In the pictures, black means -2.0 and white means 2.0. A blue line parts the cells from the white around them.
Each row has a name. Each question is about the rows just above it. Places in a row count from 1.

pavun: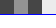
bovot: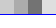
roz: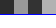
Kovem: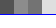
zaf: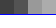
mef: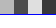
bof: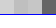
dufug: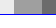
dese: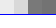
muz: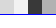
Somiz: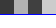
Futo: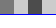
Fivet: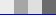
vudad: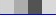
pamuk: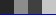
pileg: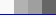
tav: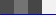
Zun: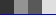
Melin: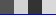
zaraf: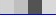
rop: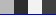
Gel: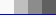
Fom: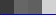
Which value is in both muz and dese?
[1.4]
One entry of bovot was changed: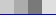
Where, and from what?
3, [-0.2]
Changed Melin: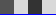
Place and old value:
2, [1.3]
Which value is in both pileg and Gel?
[1.9]

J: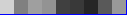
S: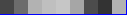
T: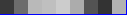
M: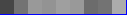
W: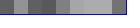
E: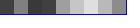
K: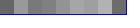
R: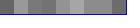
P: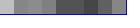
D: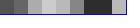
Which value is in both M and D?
[0.7]
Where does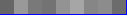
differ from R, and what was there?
7, [0.2]
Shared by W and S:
[0.6]
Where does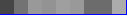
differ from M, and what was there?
8, [-0.2]
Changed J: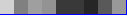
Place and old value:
5, [-1.0]

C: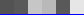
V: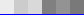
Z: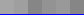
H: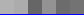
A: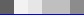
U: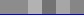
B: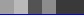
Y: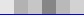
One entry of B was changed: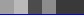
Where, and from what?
3, [-0.7]
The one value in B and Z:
[0.5]
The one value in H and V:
[0.3]
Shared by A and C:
[1.6]

